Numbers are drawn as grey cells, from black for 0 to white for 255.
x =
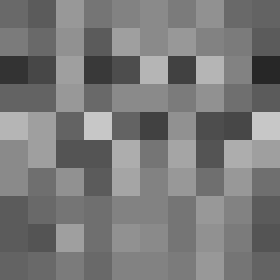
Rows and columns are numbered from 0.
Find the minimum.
39
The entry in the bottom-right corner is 99
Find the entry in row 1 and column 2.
145
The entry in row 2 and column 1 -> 71
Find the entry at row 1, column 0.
123
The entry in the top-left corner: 105
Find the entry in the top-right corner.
99
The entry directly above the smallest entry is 91
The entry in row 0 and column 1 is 91
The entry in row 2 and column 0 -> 51
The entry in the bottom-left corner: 99
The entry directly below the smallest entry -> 91
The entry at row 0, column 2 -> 152
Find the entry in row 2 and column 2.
159

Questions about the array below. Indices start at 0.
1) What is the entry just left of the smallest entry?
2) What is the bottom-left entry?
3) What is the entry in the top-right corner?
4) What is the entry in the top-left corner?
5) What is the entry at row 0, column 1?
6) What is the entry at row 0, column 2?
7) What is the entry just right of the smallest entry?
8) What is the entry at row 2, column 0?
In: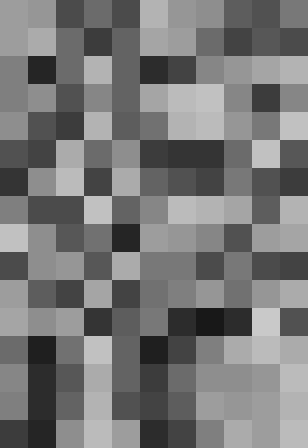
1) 44
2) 60
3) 120
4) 157
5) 150
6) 75
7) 44
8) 127

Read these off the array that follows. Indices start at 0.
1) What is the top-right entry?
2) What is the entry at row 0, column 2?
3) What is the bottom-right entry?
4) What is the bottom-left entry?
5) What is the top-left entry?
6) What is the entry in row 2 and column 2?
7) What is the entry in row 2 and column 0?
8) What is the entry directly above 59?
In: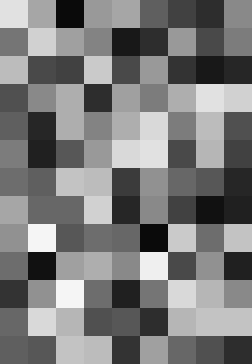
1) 137
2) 10
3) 45
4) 95
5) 225
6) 65
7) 188
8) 217

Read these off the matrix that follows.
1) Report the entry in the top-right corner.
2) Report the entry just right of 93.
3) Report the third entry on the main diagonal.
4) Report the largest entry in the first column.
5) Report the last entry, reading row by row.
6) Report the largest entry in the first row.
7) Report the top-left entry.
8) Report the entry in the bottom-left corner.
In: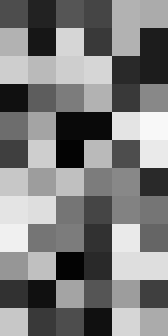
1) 171
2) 124
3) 206
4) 240
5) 171
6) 178
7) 77
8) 199

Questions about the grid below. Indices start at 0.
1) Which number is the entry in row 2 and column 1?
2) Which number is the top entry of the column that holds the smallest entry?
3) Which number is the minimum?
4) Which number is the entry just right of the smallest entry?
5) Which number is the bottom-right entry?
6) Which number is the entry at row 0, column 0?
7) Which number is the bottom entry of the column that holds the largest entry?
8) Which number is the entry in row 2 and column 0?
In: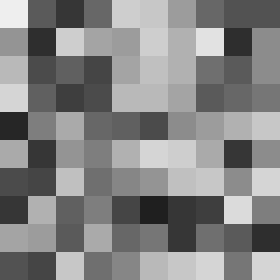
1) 75
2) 199
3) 31
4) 54
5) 213
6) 238
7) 82
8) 185

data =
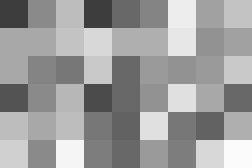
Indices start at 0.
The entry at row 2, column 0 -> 168
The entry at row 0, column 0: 61
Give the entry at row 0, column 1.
138
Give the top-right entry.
195
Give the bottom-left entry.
208
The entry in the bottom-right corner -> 251
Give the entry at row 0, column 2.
189
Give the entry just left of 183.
138

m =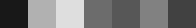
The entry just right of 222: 108
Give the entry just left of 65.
129

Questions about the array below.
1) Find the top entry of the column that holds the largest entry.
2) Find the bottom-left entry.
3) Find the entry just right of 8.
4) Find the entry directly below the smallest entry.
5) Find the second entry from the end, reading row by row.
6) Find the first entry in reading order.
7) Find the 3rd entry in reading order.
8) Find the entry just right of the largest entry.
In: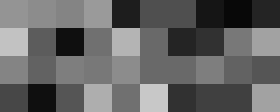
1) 79
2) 71
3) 36
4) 120
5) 64
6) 148
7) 132
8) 49
